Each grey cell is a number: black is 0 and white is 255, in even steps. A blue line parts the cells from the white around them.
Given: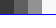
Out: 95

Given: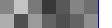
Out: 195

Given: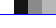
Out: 20

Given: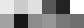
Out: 203

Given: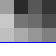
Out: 42

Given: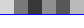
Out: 121

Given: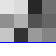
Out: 219
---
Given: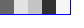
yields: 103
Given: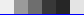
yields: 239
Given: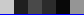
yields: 203
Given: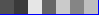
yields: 81
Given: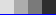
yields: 223
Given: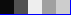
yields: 10
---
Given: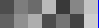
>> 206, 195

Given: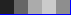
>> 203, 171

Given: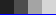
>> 214, 164

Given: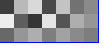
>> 238, 228

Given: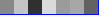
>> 218, 196

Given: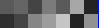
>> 197, 167

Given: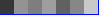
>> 201, 158

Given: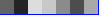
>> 221, 200

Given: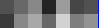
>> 210, 168

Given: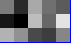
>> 227, 189
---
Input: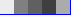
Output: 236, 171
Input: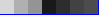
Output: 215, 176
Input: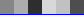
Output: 216, 193
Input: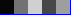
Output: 208, 158
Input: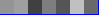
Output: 192, 159
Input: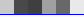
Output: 233, 201
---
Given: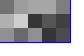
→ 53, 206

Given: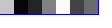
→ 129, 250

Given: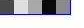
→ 168, 223

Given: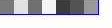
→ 244, 244

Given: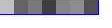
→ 62, 193

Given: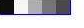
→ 174, 246

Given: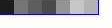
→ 74, 198

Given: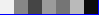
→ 155, 241
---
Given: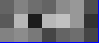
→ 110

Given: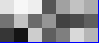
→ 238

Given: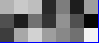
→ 190

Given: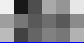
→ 78

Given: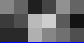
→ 31

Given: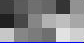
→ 111
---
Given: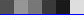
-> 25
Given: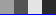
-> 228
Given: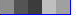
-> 191
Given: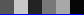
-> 168
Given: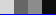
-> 140
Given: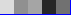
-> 39
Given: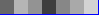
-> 169
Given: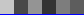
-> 125
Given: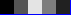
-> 125
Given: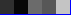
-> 87
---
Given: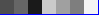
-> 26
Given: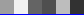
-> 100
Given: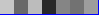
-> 188
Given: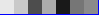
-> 77
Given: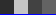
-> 66
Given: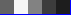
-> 130
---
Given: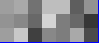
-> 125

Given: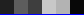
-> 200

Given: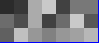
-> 151

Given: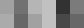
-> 193

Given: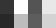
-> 189

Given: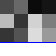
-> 83

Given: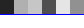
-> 79

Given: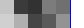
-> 69

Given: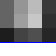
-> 67
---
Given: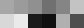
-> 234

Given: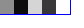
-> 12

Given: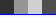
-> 149

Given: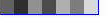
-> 46

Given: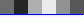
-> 37

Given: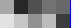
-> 198

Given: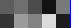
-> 155

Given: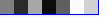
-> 42

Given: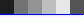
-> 115

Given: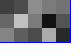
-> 94
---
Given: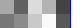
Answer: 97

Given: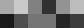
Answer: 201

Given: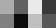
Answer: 97

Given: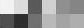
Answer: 220

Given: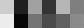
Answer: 31

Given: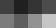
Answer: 32

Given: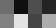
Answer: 15

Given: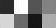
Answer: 252

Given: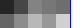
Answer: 70

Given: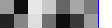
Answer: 14
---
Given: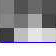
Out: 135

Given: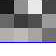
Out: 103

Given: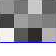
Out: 65

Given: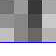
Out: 145

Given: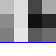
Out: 139

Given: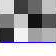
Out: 123

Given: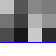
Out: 115

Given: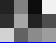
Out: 47
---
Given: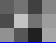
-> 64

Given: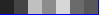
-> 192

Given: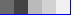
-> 186

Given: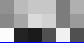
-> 199

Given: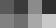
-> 139

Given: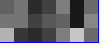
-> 43

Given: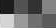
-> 50

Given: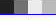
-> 235
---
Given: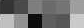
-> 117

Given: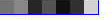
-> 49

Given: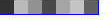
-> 196

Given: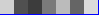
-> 101

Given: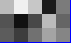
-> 27

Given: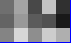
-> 195

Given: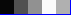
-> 251

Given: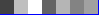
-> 131

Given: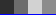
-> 210

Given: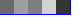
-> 210
